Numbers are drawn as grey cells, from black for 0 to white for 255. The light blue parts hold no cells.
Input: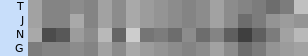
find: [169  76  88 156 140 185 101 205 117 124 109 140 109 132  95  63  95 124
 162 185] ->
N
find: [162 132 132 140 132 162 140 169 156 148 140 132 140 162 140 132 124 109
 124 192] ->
T

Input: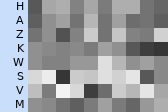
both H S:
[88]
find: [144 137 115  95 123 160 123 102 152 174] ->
M
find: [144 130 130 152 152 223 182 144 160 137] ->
W
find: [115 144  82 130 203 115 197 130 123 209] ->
Z
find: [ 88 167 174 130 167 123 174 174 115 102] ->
H
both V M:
[123]
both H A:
[115]

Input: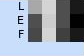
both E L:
[79]
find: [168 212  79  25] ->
L

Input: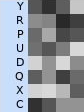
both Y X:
[94]
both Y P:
[86]
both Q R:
[63]
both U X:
[216]
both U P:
[86]
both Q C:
[147]
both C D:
[147]

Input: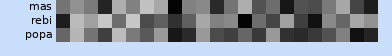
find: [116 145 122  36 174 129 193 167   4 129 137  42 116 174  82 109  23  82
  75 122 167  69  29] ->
mas

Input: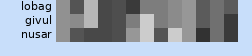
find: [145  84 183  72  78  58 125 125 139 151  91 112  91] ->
lobag
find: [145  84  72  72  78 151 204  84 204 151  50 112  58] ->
nusar
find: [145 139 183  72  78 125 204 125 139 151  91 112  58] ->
givul

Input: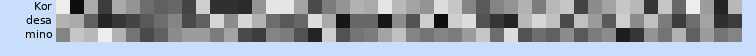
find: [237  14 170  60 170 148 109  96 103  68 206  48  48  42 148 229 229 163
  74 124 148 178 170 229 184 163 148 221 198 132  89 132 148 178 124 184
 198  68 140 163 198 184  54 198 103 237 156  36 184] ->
Kor
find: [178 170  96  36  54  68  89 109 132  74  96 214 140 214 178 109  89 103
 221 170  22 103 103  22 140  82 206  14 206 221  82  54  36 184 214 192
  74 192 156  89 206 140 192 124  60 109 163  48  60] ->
desa

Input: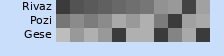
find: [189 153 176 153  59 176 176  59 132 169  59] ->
Gese
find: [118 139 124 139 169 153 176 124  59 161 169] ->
Pozi
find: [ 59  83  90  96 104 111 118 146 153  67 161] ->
Rivaz

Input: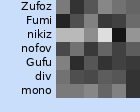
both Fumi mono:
[129]
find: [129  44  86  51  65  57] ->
Gufu
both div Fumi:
[79]
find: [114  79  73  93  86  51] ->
div

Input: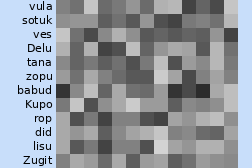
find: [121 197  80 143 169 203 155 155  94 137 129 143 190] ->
Kupo
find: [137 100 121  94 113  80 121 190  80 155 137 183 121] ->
tana
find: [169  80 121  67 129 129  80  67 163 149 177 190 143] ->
rop
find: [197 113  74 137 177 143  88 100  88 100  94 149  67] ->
ves
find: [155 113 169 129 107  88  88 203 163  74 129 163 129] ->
zopu

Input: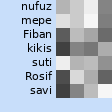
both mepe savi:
[246]
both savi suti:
[188]

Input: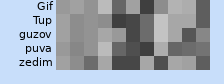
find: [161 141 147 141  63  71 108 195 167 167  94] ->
Tup
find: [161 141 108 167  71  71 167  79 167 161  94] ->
zedim
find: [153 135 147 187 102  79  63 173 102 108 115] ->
puva
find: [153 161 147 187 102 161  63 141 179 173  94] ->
Gif

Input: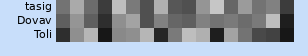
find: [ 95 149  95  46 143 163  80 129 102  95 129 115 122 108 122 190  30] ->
Dovav
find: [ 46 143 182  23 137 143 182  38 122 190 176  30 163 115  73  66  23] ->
Toli

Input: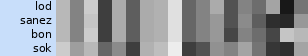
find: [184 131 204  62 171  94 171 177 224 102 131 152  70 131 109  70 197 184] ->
bon
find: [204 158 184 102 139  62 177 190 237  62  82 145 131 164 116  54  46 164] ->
sok

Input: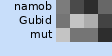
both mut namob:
[45]
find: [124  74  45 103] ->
namob
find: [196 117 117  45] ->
mut
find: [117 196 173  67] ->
Gubid

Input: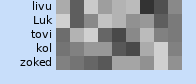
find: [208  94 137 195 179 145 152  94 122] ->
Luk
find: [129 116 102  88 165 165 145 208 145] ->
zoked
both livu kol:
[171]
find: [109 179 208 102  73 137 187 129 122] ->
tovi
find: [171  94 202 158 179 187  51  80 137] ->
livu

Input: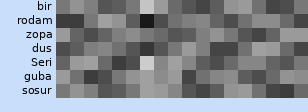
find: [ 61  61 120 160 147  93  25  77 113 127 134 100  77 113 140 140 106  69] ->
rodam

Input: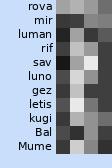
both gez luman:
[57]
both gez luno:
[63]
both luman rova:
[162]
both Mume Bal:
[49]
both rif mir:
[63]

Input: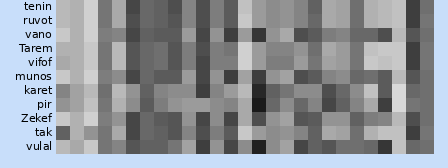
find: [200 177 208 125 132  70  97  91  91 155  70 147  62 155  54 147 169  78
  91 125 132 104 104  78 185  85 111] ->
vano
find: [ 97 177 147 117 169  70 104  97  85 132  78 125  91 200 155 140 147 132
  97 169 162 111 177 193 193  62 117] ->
tak

